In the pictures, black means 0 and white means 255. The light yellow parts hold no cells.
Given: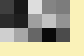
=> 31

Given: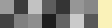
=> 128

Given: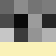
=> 9

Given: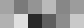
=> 223

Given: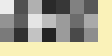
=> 94

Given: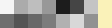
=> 84
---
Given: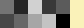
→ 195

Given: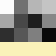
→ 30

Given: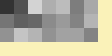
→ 131

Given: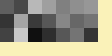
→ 103

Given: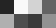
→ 58

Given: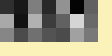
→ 213
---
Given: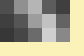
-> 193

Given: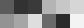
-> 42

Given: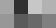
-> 105

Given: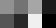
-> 240

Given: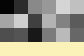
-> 130

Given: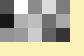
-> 113

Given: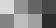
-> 161
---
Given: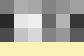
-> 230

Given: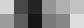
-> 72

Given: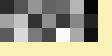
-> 196

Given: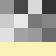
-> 232

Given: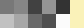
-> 134

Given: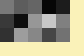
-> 14

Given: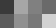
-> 166
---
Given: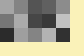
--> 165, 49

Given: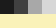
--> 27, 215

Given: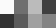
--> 250, 132

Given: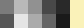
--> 123, 26

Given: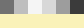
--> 113, 59

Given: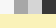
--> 247, 56
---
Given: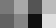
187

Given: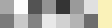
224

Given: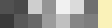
111

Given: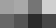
207

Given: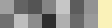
146

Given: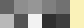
113

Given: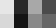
75

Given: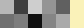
96

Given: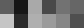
102

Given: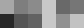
118
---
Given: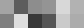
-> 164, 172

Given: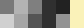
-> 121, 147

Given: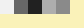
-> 241, 138

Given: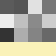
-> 91, 104

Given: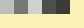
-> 190, 58

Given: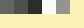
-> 100, 147

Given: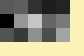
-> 89, 163

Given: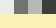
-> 235, 61
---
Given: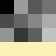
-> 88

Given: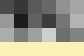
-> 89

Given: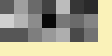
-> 106

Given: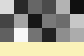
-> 102

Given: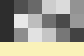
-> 105

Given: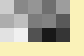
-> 149
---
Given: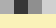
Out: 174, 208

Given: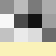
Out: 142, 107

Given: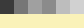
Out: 58, 209

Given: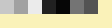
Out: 199, 83

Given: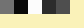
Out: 114, 78

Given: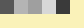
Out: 87, 58
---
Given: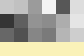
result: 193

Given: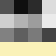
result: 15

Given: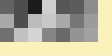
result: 78

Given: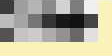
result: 158

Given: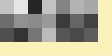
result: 229

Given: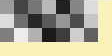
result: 68

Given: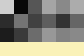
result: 8
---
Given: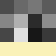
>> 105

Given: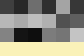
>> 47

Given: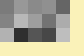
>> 138

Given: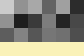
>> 99

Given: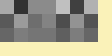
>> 192

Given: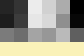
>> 209
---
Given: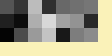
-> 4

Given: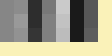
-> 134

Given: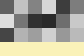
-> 69

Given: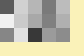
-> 134

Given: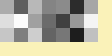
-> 198

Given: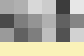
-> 154

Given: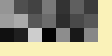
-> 16

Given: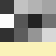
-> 48

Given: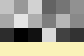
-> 44
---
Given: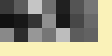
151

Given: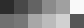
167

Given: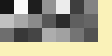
69

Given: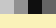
15

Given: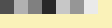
128

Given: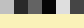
99

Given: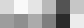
171

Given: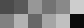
103
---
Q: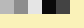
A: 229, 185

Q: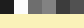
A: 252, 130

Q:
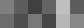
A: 191, 183

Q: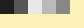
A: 232, 185

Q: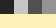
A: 198, 147

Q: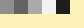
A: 242, 170

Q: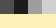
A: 208, 158

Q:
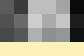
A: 206, 198
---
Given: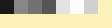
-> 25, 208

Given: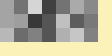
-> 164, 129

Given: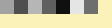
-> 162, 110

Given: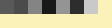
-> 89, 201

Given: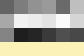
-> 100, 72

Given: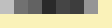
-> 191, 149

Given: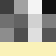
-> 62, 85

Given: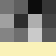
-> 116, 89
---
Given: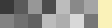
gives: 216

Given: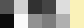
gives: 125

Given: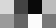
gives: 251

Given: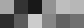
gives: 98

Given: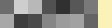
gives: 162

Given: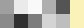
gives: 212
